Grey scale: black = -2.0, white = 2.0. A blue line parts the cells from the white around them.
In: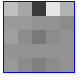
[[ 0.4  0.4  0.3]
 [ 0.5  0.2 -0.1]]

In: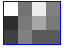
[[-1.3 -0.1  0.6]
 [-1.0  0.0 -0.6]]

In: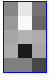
[[ 0.4  1.9 -0.4]
 [ 0.6  0.8  0.7]]

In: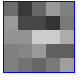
[[ 0.4 -0.9 -0.9]
 [ 0.3  0.3  1.2]]

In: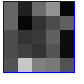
[[-0.4 -1.9 -1.2]
 [-0.8 -1.2 -1.1]]

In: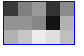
[[0.3 0.3 0.1]
 [0.8 1.1 1.7]]
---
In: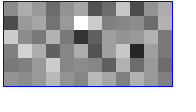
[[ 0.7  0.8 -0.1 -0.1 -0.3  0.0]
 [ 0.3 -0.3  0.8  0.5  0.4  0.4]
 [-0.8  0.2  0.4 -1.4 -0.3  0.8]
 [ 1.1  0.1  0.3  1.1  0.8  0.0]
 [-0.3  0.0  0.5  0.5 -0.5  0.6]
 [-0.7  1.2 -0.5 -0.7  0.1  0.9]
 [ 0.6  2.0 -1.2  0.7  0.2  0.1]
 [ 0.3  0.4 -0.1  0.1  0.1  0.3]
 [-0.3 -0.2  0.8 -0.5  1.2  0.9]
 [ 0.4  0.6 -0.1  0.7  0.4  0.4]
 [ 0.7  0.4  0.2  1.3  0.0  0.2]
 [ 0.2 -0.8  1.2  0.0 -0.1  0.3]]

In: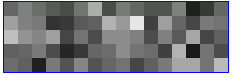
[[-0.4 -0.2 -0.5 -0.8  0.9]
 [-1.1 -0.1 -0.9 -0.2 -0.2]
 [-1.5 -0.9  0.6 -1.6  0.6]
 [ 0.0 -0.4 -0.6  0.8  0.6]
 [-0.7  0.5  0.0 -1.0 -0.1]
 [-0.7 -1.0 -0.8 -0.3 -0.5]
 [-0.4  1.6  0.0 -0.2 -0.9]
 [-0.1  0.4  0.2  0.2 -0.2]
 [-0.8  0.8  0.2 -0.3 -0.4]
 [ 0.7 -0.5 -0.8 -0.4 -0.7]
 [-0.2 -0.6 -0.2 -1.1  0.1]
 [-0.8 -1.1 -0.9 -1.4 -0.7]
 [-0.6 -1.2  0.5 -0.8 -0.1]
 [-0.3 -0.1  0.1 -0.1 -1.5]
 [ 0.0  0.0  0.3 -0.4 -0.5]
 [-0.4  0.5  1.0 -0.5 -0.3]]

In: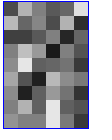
[[ 1.5 -1.3 -0.4 -0.7 -1.1 -0.1 -1.2 -0.7 -1.1]
 [-0.4  0.8 -1.4  0.0 -0.2  0.2 -0.2 -0.5 -0.1]
 [-0.6 -0.8  0.0 -1.6 -0.4  0.9  0.4  1.6  1.6]
 [ 0.0  0.1 -0.6  0.4 -0.5 -1.5 -0.5 -0.5  0.0]
 [ 0.8 -0.4 -1.0  1.0  1.6 -0.7 -1.5  0.8  0.0]
 [-0.8  0.9 -1.0  0.0  0.2  0.6  0.2  0.0  0.3]]

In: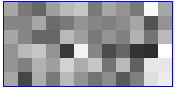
[[ 0.6  0.3  0.9  2.0  1.6  1.7]
 [ 1.9 -0.7 -0.2 -1.3  1.6  1.5]
 [-0.1  0.6  0.8 -1.2 -0.5  0.0]
 [ 0.3  0.2  0.0 -0.4  0.9 -0.6]
 [ 0.6  0.0  0.3 -0.8 -0.2  0.2]
 [-0.1  0.1 -0.1  0.1  1.1 -0.2]
 [ 1.1  0.3  0.5  1.8  0.7  0.3]
 [ 0.9 -0.1  0.9 -1.1  1.3  0.9]
 [ 0.5 -0.3 -0.4  0.3  0.5 -0.1]
 [-0.4  0.6 -0.4  1.1  0.8  0.7]
 [-0.1  0.1  0.1  0.9  0.0 -0.9]
 [ 0.6  0.1  0.6  0.3  0.3  0.6]]

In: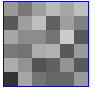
[[ 1.0  0.0 -0.6  0.4 -0.6  0.4]
 [ 0.6  0.5  1.2 -0.6  0.3 -0.4]
 [ 0.9 -0.5 -0.2  0.8 -0.5 -0.4]
 [ 0.5  1.0  0.2  0.7 -0.7 -0.2]
 [-0.1  0.5  0.2 -0.2  0.3  0.6]
 [ 0.4 -0.6  0.6 -0.1  0.7 -1.2]]

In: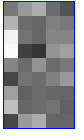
[[-0.7 -0.1  0.1  0.5 -0.1  0.4 -0.4 -0.5 -0.4]
 [-0.3  0.0  0.1  0.3 -0.3  0.0 -0.4 -0.2 -0.4]
 [ 0.7 -0.4 -0.4 -1.2  0.3 -0.3 -0.3 -0.3  0.7]
 [ 0.4 -0.3 -0.2 -1.0 -0.3 -0.2 -0.5 -0.4  0.4]
 [-0.1  0.8  1.8  1.9  0.1 -0.9  0.5  1.0 -0.9]]

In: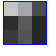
[[-0.8 -1.4 -1.4]
 [ 0.6 -0.6 -0.7]
 [ 1.1 -1.3 -1.1]]

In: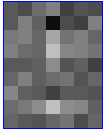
[[-0.8  0.0 -0.4 -0.2 -1.0 -0.4 -0.7 -0.5 -0.4]
 [-0.7 -1.0  0.0  0.0 -0.5 -0.7 -0.6  0.1 -0.8]
 [-1.0 -0.8 -0.2  0.1 -0.7 -0.2 -0.6  0.2 -0.2]
 [ 0.0 -1.8  0.6  1.0  0.2 -0.3 -1.0  1.0 -0.4]
 [-0.3 -0.5 -0.4 -0.4 -0.5 -0.5 -0.6  0.2 -0.7]
 [-0.8  0.0  0.0 -0.3 -0.6  0.0 -0.5 -0.1 -0.6]
 [-0.6 -0.6 -0.1  0.0 -0.6 -0.4  0.1 -0.3 -0.4]]

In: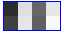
[[ 1.6  1.9]
 [-0.4 -0.5]
 [ 1.5  1.6]
 [-1.3 -1.0]]
